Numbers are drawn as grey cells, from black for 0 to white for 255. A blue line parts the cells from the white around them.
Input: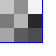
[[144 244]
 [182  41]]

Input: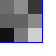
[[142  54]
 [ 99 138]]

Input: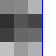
[[136 180]
 [ 85  69]]

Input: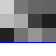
[[119 101]
 [169  61]]

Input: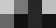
[[119  39]
 [ 17  39]]

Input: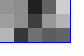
[[141  32]
 [143  63]]

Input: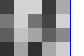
[[211 212]
 [208 115]]

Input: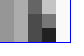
[[172 101]
 [172  75]]
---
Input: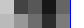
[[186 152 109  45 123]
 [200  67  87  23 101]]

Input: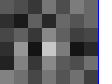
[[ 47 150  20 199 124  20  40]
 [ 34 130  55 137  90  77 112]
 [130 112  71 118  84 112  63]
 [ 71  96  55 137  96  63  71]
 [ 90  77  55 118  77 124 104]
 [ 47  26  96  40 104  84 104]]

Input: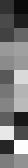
[[ 37 253]
 [ 88 217]
 [132 186]
 [118 180]
 [153 160]
 [139 153]
 [125 146]
 [ 66 102]
 [232  74]
 [ 74  30]
 [ 94  24]
 [ 50  10]]

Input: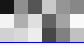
[[209 216 237  71 129 193]
 [243 175 223  99 163 249]
 [ 21 143  85 201 149 135]]

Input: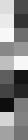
[[191 247]
 [136 150]
 [213 130]
 [ 13 124]
 [162 116]
 [247 109]
 [221  74]
 [234  51]
 [ 67  36]
 [ 94  21]]

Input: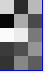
[[251 236 121]
 [  8 171  73]
 [ 51 135  93]
 [ 59  79 149]
 [214  43 185]]

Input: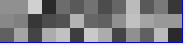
[[ 96 164  68 172 193  61 201 172  68 144  96 187  42]
 [144 144 208  42 108  89 114  76 102 187  89 121  55]
 [136 128  55  76  82 179 102  96 144 193 164 152 152]]
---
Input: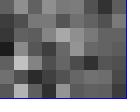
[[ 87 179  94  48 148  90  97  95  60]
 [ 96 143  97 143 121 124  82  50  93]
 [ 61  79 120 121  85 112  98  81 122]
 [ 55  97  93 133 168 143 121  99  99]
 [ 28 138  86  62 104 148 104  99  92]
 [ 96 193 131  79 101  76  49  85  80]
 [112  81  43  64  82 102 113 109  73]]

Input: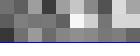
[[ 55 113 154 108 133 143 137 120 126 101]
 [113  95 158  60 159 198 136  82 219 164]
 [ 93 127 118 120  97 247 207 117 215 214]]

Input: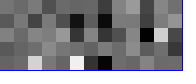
[[100 107 211 120 101 240  51   5 109 103 132 107 108]
 [117 106 122  80 106 101 103  61 131 154  69 134 112]
 [ 89 120  68 122  79  18  93  11 123 122  64 125 148]
 [129 106 133 126 152  53 132  53  80 134   1 207  72]
 [ 89 101 110 138 118 111  98 123 108 140  92 111  56]]

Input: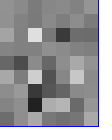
[[109 142 169 120 113 118 169]
 [146 138 123 135 138 130 149]
 [145 130 122 138 126 141 123]
 [164 129 223 120  58 109 108]
 [132 129 129 144 139 130 127]
 [103  76 139 103 142 169 147]
 [168 125 206  82 135 199 139]
 [141 153  57  86 101 138 141]
 [132 143  33 173 181 106 150]]

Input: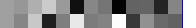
[[159 134 200  31 126 232 123 131 252  56 145 105  98]
 [160 151 175 203 154  16 135 117   2  99 100  36 133]]

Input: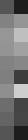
[[ 85  29]
 [ 86  29]
 [130 149]
 [150 191]
 [148 161]
 [130 135]
 [127  61]
 [143 206]
 [109  68]
 [100  69]]

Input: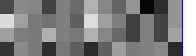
[[ 53 138 122  45 120  95  42  96 157 123 128 136  42]
 [ 73 138 133  66 127 107 176 134 100 149   6  45 148]
 [219 160 122 113 127  95 220 159 126  63 128  67 148]
 [159 124 122 175 127 120 176 134 103  63 128  67 162]]

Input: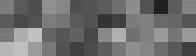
[[184 191 155 120  81  63  76  93 118 143 133 108  88  63]
 [124  89  79 144 134  80  84  91 111 141  82  32  93 131]
 [ 91  74  82 124 116  90  82  53  65 124 128 105 103  85]
 [120 174 193 101  86  98  72 137 175 113 129 154 117 153]]
